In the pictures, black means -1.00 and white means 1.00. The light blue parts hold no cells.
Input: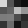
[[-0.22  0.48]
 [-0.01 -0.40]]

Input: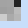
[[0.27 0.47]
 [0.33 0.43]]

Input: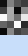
[[ 0.34 -0.93]
 [ 0.32 -0.12]]

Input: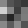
[[ 0.04 -0.52]
 [-0.71 -0.26]]

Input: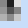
[[-0.36  0.03]
 [ 0.09  0.56]]

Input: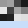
[[-0.48  0.31]
 [-0.73  0.78]]

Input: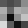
[[-0.21  0.36]
 [-0.90  0.11]]

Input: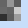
[[-0.22  0.60]
 [-0.26  0.23]]

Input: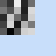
[[-0.35  0.46]
 [ 0.57 -0.15]]
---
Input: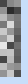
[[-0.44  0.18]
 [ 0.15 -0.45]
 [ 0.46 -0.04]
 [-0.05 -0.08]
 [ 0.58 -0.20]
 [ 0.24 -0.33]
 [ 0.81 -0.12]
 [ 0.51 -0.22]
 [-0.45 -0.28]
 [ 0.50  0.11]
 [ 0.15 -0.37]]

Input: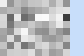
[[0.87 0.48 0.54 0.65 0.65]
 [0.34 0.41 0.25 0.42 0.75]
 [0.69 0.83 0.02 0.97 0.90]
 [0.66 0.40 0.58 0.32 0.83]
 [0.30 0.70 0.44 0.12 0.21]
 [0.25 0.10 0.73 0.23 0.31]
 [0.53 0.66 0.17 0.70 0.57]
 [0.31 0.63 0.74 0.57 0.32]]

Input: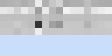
[[0.37 0.42 0.42 0.38 0.64 0.37 0.49 0.36]
 [0.80 0.62 0.69 0.83 0.29 0.82 0.54 0.84]
 [0.50 0.50 0.49 0.51 0.46 0.50 0.48 0.51]
 [0.54 0.59 0.49 0.57 0.17 0.56 0.40 0.57]
 [0.56 0.49 0.55 0.56 0.56 0.56 0.54 0.56]]

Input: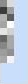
[[ 0.10]
 [-0.54]
 [ 0.39]
 [ 0.29]
 [ 0.79]
 [-0.21]
 [ 0.05]
 [ 0.23]
 [ 0.32]]

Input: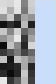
[[ 0.70  0.80  0.62]
 [ 0.76  0.77  0.58]
 [ 0.19 -0.30  0.15]
 [-0.86 -0.81 -0.75]
 [ 0.55  0.64  0.07]
 [ 0.15  0.82  0.28]
 [-0.90  0.09  0.67]
 [-0.55 -0.03 -0.19]
 [ 0.54  0.53  0.06]
 [-0.81 -0.68 -0.71]
 [-0.67 -0.71 -0.60]
 [ 0.81 -0.27 -0.51]]

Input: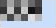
[[-0.33 -0.20 -0.18]
 [-0.60 -0.58 -0.85]
 [ 0.40  0.30  0.75]]

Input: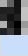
[[ 0.36 -0.85]
 [-0.76 -0.84]
 [-0.69 -0.75]
 [ 0.39 -0.99]
 [-0.74 -0.87]]

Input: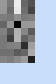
[[ 0.20  0.84 -0.35]
 [ 0.18  0.81 -0.47]
 [-0.02  0.13 -0.01]
 [-0.20 -0.96  0.20]
 [ 0.01  0.40 -0.29]
 [-0.06  0.41 -0.04]
 [-0.06  0.03  0.25]
 [-0.12 -0.29  0.34]
 [ 0.03  0.08 -0.75]]
